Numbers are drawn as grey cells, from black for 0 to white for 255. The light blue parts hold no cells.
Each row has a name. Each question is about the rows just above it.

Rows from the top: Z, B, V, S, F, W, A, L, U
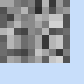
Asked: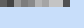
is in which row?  V
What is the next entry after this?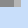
[109]

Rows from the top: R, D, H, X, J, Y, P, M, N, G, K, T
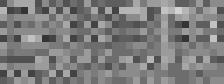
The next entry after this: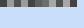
[181]
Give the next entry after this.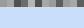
[167]
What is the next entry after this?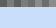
[123]

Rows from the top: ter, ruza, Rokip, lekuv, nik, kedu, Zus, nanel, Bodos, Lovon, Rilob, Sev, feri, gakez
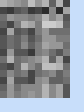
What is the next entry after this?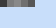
[124]
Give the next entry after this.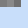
[86]
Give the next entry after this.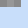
[179]

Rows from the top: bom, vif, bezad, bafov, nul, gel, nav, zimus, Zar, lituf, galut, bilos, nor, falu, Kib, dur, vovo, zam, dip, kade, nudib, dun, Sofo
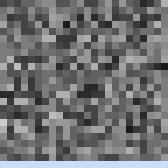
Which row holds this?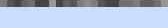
Sofo
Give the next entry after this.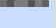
[69]
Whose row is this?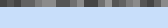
dur

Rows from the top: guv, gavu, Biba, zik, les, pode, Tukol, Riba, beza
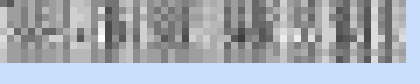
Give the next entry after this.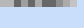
[171]
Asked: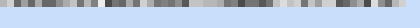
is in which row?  les

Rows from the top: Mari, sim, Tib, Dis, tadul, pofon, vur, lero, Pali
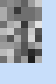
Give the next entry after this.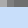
[111]
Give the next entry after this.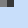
[111]

